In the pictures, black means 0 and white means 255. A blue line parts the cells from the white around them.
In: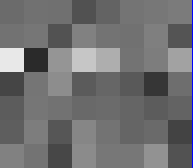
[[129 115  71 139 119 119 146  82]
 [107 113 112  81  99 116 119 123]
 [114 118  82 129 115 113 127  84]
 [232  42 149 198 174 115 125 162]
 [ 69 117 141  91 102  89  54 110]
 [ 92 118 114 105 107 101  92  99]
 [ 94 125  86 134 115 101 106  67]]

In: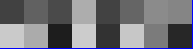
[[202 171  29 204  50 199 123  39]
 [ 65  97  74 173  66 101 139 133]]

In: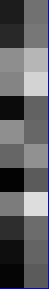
[[  5  91]
 [ 28 113]
 [ 40 119]
 [142 182]
 [132 211]
 [ 11  98]
 [143 103]
 [102 145]
 [  3  91]
 [124 221]
 [ 45 108]
 [ 14 100]]

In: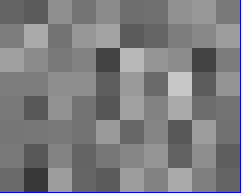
[[105  56 156 101  90 157 130 170 126 100]
 [ 99  91 143 116 138 110 112 145 152 120]
 [125 170 114 150 162  90 101 125 135 157]
 [159 139 121 130  67 184 149 140  67 123]
 [125 125 141 142  93 153 106 198  92 147]
 [120  87 146 115  86 161 130 170 108 115]
 [118 119 120 115 153 102 132  87 156 113]
 [120  88 131  99 119 134 149  98 141  93]]

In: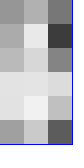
[[160 202  92]
 [150 177 119]
 [171 233  60]
 [186 215 132]
 [227 228 220]
 [226 241 192]]

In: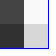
[[ 49 215]
 [ 68 249]]

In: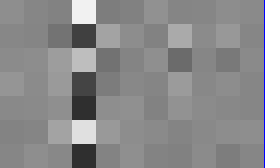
[[134 142 136  47 131 143 131 129 139 125 134]
 [142 134 130 241 125 129 145 133 134 141 138]
 [135 133 115  64 163 141 130 170 139 152 134]
 [139 141 157 190 114 132 143 107 134 121 138]
 [149 139 154  68 124 136 133 155 136 141 134]
 [137 138 143  47 142 144 130 146 139 136 134]
 [131 133 163 224 153 141 138 132 137 141 142]]

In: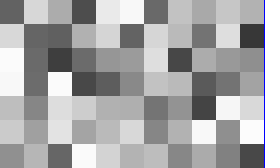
[[144 182 102 250 211 179 189 135 171 129  72]
 [ 98 215 172  77 234 248 105 194 169 198 178]
 [216 101  96 177 213  99 214 186 115 222  55]
 [251 106  62 107 150 155 222  71 172 153 143]
 [248 108 251  72  93 137 194 186  90 115 163]
 [190 134 221 205 177 175 116 147  68 246 217]
 [203 160 227 164 186 216 134 178 248 143 252]]

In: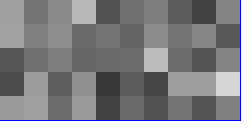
[[154 160 109 154  67 106  82 117  84 128]
 [159 116 137 184  83 113 127  92  66 132]
 [161 128 141 106 116 101 139 117 133  89]
 [ 87 113 126 102 106 109 188 108  85 132]
 [ 76 155  95 143  56  93  71 158 157 213]]
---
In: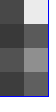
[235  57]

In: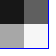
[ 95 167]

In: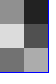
[ 34 220]

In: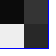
[ 52 238]

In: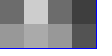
[ 62 152]

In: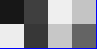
[196 199]
